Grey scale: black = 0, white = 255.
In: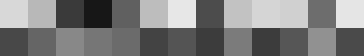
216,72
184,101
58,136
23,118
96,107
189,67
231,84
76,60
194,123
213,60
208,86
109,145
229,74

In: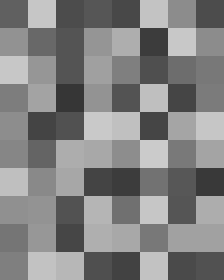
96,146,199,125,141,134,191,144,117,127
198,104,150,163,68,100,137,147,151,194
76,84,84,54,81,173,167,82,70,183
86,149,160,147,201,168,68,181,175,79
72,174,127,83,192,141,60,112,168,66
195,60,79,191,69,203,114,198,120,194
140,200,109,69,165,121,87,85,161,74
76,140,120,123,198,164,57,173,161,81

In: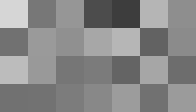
214,113,188,113
119,154,153,114
150,144,118,124
76,167,123,136
61,182,100,156
181,98,166,113
142,139,109,155

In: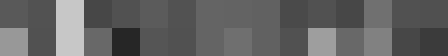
89,152
82,81
199,199
71,104
81,38
91,85
82,81
100,100
99,111
97,97
74,81
81,158
71,104
112,129
81,71
80,59

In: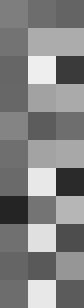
126,115,102,103,132,111,106,36,112,101,109
109,172,238,162,92,163,232,116,224,89,232
100,172,58,170,110,168,42,182,77,150,91

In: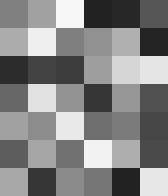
128,172,44,103,161,93,168
161,239,67,225,140,165,54
247,127,60,147,233,113,139
34,145,158,54,110,242,118
39,176,214,150,123,174,34
86,35,229,80,70,74,231

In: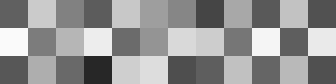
96,250,87
203,124,174
129,182,105
92,237,39
200,107,207
158,148,221
134,217,78
69,205,94
168,118,193
89,245,101
194,94,185
81,234,80

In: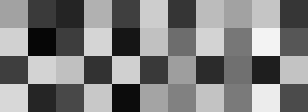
162,209,62,216
58,6,211,37
36,61,192,72
177,213,50,200
63,21,208,12
205,193,57,164
53,109,158,129
188,211,43,195
162,119,112,122
197,243,30,236
54,86,195,75

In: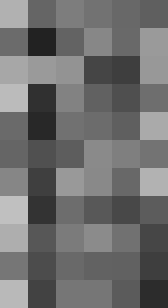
177,107,167,187,106,101,134,192,174,118,185
101,34,154,48,40,80,63,51,87,76,66
125,99,147,130,113,93,153,109,123,105,118
114,135,69,97,108,138,137,88,139,98,118
104,105,62,79,95,127,104,72,113,97,91
95,154,152,110,170,115,178,92,70,62,44
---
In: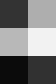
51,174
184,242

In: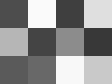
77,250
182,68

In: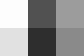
253,81
225,46

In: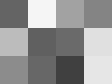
100,245
188,96

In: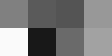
128,90
250,24

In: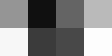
149,16
247,59
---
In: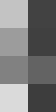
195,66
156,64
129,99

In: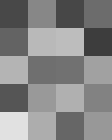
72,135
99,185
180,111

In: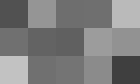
81,149
112,99
194,112

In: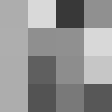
173,217
174,143
173,95

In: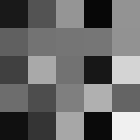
25,83
96,115
64,169

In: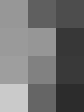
151,95
154,150
158,129
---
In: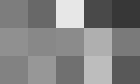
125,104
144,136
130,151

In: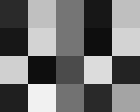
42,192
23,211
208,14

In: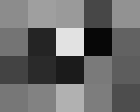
140,159
116,36
67,42

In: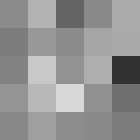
140,178
125,152
130,201

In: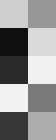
207,151
15,218
41,241

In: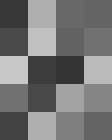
56,174
74,192
200,60

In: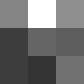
132,255
61,101
61,51
